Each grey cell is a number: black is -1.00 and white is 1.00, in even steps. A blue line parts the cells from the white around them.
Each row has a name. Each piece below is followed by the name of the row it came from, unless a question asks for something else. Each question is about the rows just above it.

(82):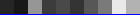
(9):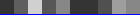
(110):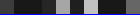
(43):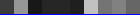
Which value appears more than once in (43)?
[-0.70]
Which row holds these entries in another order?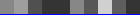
(9)
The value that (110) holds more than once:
[-0.81]
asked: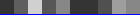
(9)
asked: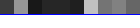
(43)

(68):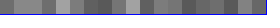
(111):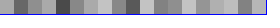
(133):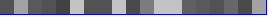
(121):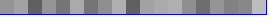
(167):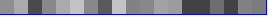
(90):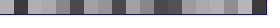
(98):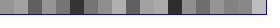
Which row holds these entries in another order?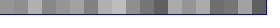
(121)
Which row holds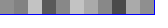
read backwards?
(111)
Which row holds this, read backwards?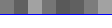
(68)
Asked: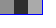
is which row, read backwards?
(98)
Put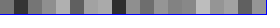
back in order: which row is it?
(98)
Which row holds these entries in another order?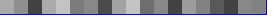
(167)

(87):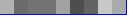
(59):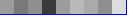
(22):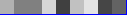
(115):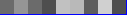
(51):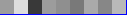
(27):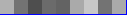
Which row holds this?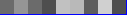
(115)
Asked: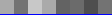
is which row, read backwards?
(27)
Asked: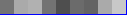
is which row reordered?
(27)
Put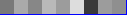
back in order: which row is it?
(51)
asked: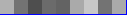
(27)

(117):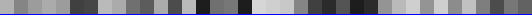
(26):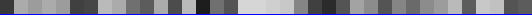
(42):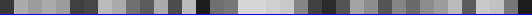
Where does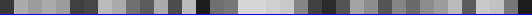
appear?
(42)
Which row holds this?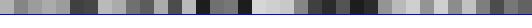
(117)

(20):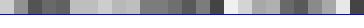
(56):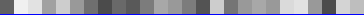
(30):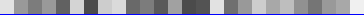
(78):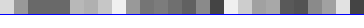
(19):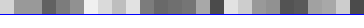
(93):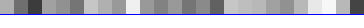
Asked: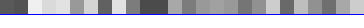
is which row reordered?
(19)
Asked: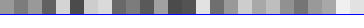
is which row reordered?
(30)
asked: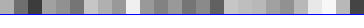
(93)
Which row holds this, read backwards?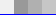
(93)

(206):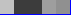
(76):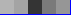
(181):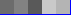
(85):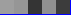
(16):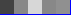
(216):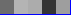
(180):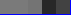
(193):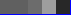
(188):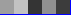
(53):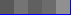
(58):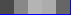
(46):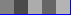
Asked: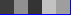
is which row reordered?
(188)
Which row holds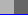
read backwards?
(46)
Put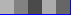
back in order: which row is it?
(46)
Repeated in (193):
[-0.25]

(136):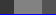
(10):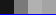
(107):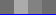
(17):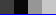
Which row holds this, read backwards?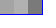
(10)
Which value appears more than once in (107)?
[-0.14]
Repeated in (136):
[0.02]
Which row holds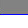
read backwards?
(136)
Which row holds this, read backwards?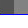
(136)
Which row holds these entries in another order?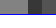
(136)

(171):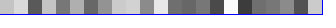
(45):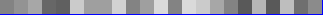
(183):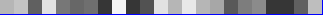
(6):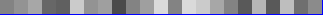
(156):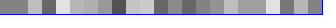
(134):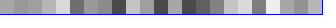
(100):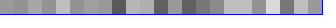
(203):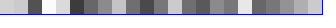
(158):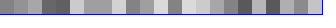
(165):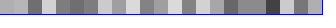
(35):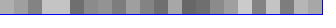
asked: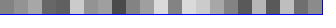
(6)
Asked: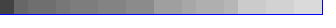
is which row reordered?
(165)
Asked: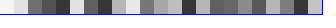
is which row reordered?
(183)
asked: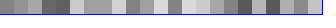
(158)
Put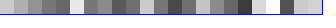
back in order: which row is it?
(203)
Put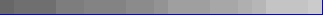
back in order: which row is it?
(35)
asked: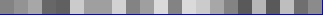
(45)

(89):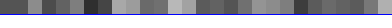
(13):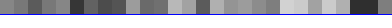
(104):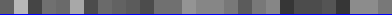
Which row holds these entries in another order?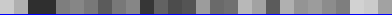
(13)
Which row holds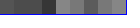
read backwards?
(104)
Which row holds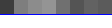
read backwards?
(89)
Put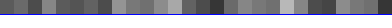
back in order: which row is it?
(104)

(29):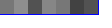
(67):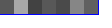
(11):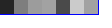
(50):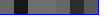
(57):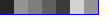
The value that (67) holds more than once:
[-0.31]
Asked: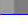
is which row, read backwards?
(11)

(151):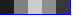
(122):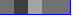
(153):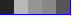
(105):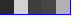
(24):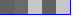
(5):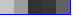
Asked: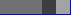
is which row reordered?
(122)
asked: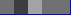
(122)
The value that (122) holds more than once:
[-0.11]
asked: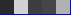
(105)
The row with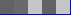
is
(24)

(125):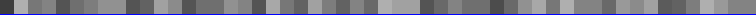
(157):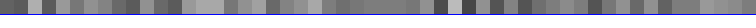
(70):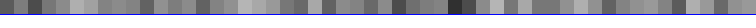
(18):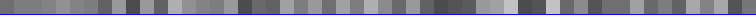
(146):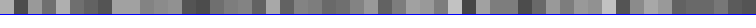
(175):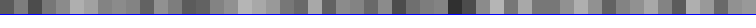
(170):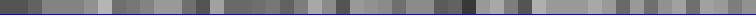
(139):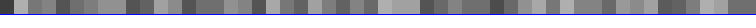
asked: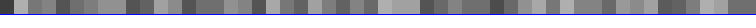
(139)
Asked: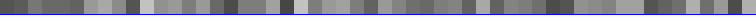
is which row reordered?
(146)

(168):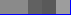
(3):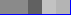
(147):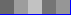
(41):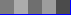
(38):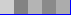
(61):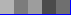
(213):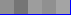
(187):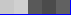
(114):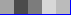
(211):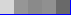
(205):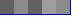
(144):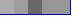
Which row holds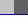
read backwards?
(3)
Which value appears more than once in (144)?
[0.18]
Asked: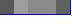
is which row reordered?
(168)
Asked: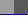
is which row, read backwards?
(168)
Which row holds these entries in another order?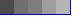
(61)

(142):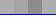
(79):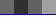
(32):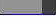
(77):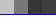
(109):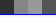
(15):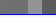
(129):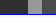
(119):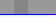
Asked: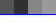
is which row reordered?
(109)
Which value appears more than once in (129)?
[-0.62]
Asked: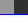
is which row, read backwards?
(129)
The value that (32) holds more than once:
[0.15]
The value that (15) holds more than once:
[-0.12]
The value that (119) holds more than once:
[0.20]

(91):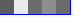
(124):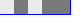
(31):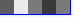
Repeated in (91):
[-0.16]
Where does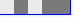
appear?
(124)
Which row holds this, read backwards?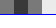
(31)
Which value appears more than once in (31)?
[-0.05]

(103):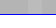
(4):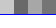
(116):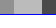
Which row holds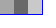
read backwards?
(4)
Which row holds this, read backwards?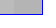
(103)
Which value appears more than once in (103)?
[0.41]
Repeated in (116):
[0.47]
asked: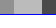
(116)
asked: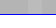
(103)

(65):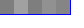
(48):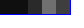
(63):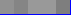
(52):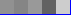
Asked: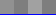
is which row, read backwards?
(65)
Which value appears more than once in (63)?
[0.20]
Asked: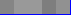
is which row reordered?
(63)
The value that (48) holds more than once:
[-0.88]
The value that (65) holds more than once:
[-0.01]

